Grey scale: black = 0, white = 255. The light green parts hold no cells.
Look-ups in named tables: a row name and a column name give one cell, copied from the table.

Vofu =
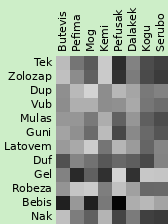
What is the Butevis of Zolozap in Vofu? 192
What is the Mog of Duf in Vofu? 114
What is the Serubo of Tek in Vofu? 64
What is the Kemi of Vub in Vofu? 141
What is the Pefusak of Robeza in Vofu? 193
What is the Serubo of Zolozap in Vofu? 59
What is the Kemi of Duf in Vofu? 87
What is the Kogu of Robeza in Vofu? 104
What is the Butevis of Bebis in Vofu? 32
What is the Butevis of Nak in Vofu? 191
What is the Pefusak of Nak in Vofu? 69
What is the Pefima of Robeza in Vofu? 197
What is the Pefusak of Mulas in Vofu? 97
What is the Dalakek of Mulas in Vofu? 150

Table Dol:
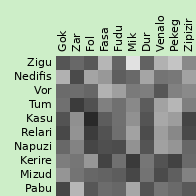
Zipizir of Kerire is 106
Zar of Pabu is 182
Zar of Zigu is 104
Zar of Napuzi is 131
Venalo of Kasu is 168
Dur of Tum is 92
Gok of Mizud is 149
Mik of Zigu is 225
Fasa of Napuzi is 79
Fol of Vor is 102
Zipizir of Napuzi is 103
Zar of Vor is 109
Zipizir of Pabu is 89
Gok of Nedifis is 177
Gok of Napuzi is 104
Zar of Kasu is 144
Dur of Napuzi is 84
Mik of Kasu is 145
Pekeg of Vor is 129

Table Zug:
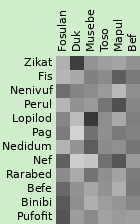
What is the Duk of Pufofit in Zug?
156
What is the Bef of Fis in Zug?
122
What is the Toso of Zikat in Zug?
158
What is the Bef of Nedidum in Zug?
118
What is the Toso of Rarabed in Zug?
143
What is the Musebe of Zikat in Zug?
147
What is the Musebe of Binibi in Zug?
175
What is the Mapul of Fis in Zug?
94
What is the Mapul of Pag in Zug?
122
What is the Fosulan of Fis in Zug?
181
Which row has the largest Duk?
Pag

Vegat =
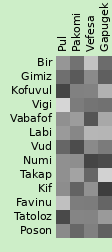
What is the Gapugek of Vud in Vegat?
123
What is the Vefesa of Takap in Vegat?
102
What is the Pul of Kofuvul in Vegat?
69
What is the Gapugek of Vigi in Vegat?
113
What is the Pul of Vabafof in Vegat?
144
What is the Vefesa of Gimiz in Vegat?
139
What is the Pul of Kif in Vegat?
141
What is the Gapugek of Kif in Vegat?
61
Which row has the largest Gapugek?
Takap

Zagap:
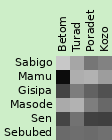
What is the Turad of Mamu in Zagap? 174
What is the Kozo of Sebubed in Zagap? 112
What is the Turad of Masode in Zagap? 178
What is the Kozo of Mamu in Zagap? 157
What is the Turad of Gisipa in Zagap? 125
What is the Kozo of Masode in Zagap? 104
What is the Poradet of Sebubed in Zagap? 107
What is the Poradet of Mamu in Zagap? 178
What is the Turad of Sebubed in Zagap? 110
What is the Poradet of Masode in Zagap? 126
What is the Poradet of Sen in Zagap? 65
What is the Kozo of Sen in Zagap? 63
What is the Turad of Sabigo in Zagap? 166
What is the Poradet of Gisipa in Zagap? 98
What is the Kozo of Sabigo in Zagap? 130
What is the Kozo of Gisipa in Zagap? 81
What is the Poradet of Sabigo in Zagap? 118
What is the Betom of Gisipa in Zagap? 68
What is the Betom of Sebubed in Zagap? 106
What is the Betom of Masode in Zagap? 170

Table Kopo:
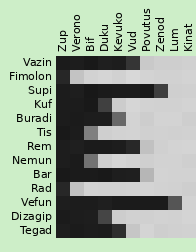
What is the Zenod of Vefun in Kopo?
27
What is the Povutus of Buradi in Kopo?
205
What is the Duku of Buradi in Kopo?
29
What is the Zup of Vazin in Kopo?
27
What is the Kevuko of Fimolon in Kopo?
209
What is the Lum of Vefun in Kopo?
85
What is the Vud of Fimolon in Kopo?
216
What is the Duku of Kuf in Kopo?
64
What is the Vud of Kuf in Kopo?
214
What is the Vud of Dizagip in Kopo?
209
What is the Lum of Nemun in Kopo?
210
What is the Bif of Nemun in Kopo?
114

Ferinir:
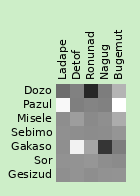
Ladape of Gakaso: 143
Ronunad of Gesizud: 142
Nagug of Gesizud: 146
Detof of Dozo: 129
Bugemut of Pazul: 255
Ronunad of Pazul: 132
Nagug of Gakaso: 53
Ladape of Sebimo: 144
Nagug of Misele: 143
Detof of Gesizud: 147

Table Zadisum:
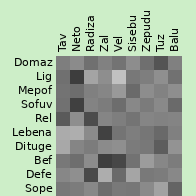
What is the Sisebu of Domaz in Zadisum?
141
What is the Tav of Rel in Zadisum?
90
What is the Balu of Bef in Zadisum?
124
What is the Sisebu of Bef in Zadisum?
114
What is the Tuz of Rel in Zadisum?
130
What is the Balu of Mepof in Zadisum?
142
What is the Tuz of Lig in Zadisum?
143
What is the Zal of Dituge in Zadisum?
139
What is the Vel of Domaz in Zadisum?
115
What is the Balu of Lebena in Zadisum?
128
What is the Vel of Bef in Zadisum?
71
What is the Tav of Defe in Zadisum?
135
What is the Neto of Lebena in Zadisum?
174
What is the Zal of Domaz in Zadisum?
129
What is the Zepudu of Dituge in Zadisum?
120
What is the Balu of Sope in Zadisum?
100
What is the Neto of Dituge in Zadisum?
133
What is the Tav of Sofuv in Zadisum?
113

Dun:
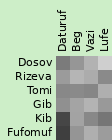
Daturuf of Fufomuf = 63
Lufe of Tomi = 175
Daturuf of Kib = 70
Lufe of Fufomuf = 156
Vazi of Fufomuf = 175
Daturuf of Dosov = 123
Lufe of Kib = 118
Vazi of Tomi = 134
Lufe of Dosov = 207
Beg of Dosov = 150

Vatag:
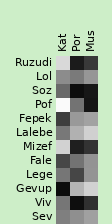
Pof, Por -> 115
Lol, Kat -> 140
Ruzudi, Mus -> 57
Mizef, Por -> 31
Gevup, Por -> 181
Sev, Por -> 143
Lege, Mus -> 148
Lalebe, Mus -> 208
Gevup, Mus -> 209
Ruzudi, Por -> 27

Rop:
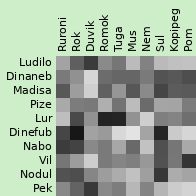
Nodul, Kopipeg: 172
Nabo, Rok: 67
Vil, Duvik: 205
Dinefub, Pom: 214
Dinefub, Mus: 227
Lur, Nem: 206
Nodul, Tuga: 172
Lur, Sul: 127
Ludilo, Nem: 130
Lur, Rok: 73
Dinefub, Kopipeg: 202
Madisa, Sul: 69
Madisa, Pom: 90
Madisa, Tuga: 150
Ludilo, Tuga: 118
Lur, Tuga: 37
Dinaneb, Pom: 78
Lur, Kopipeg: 132

